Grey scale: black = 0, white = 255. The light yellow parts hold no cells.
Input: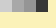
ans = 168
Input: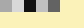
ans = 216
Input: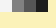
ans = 129
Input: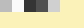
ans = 250
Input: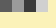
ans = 155
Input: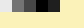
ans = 116
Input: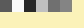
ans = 250
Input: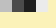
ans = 75
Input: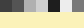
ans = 84
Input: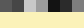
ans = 70
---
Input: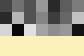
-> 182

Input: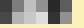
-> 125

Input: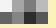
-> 166

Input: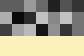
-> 10

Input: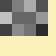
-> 103

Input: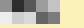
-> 45

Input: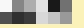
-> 134
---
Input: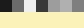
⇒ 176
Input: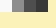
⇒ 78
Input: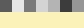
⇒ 60
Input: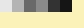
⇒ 51
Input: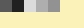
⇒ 174
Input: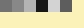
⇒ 211
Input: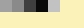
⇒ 9
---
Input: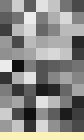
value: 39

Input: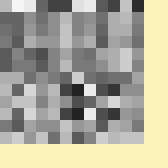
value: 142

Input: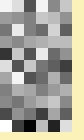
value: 137

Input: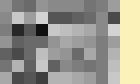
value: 179

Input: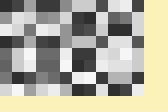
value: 204

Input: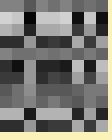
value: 100

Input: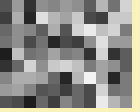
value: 123

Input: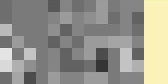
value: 98

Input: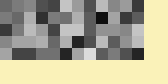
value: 196
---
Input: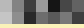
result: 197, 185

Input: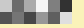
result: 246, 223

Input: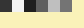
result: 242, 191

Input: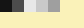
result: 232, 201

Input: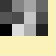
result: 219, 196

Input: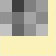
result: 195, 185

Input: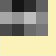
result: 189, 167

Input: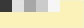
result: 246, 225

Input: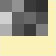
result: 208, 175
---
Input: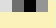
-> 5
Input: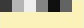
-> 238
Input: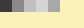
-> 191
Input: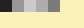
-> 202
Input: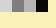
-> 181
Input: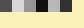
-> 149
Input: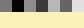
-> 141
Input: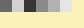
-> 54
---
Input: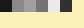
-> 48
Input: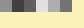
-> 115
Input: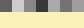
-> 158
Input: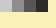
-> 43
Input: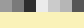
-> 86
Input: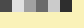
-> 46
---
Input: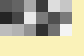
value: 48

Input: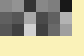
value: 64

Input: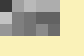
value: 116

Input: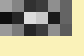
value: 60

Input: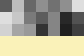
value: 133

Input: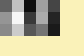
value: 87

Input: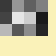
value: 87

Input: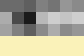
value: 172
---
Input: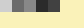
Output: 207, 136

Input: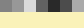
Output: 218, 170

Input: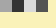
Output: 217, 166

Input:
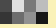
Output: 223, 189

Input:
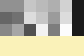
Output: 252, 242

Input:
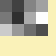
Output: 253, 203
